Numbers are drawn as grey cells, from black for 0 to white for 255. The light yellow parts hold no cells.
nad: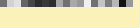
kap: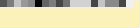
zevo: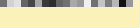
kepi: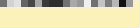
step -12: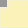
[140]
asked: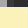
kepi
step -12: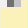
[228 101 184]

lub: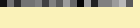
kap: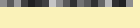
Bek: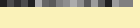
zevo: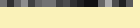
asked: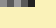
Bek
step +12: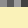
[154 102 168  77]

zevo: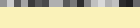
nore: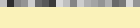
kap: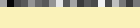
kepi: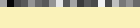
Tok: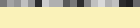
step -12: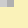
[193 164]
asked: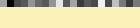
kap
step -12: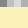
[121 180 205 164]
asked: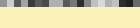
zevo

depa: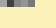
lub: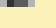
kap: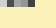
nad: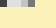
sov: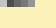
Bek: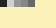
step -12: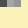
[ 65 153 137]
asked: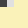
nad

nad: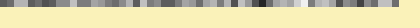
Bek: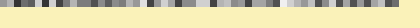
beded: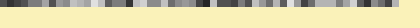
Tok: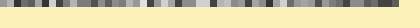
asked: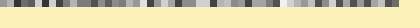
Bek
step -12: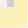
[228 196]

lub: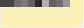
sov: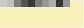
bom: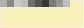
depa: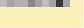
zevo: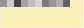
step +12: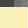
[ 80  80 123 135]
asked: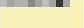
depa
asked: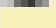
bom
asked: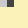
zevo
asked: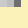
bom
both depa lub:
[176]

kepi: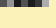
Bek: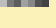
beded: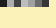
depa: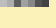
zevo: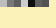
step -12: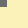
[96]
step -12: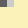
[ 82 192]

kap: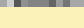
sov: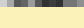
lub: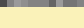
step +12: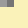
[167 129]
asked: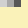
sov
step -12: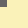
[89]

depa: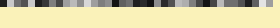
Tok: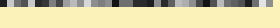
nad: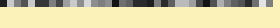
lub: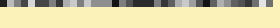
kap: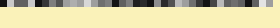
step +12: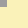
[170]
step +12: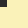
[55]

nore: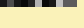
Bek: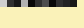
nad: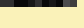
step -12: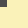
[65]
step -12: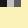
[ 12 181  80]
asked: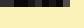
nad
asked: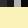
Bek
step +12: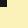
[36]
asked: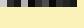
Bek
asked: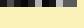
nore

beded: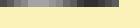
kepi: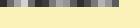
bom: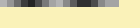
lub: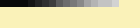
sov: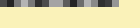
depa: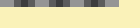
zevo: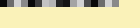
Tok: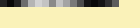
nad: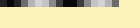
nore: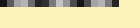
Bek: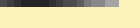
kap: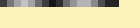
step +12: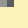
[161 104]
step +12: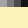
[176 133  88  33]
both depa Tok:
[92]

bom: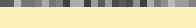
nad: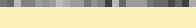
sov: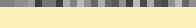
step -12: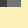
[ 51 105 105]
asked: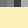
bom
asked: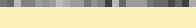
nad
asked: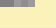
nad
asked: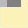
nad
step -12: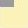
[143 143]
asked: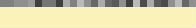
sov

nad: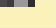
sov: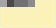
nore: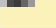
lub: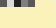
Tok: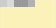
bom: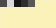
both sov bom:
[74]
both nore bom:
[74]
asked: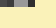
nad
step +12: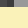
[ 86  72 165 165]
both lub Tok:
[218]

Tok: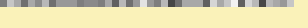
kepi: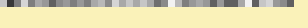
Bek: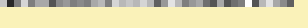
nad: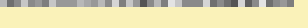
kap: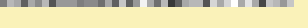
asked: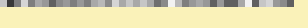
kepi
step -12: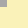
[156]

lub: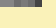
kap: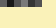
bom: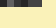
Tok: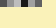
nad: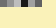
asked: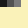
kap
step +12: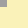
[172]

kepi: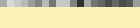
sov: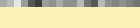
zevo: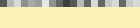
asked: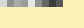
zevo
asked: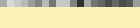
kepi
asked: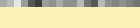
sov
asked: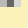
zevo

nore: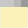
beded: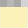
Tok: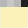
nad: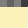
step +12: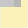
[211 211 195]
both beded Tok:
[183]
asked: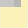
nore
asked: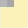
beded
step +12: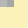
[195 179]
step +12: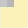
[211 195]

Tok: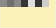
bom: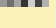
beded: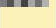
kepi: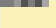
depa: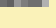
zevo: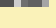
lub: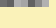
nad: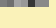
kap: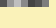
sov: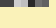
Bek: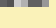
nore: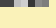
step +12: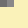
[123 149]
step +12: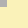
[189]

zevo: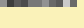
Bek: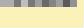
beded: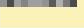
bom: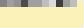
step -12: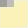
[147 178]
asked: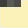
zevo
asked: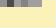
beded

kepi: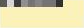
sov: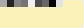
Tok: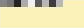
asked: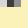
kepi
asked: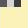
kepi
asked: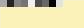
sov
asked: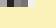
sov
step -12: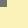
[104]
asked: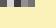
kepi
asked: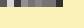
kepi

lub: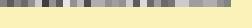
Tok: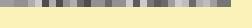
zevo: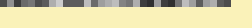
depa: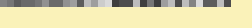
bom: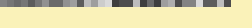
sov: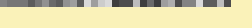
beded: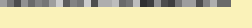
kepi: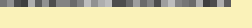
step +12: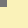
[130]
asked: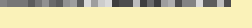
sov
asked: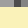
beded
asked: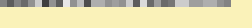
lub
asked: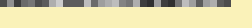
zevo

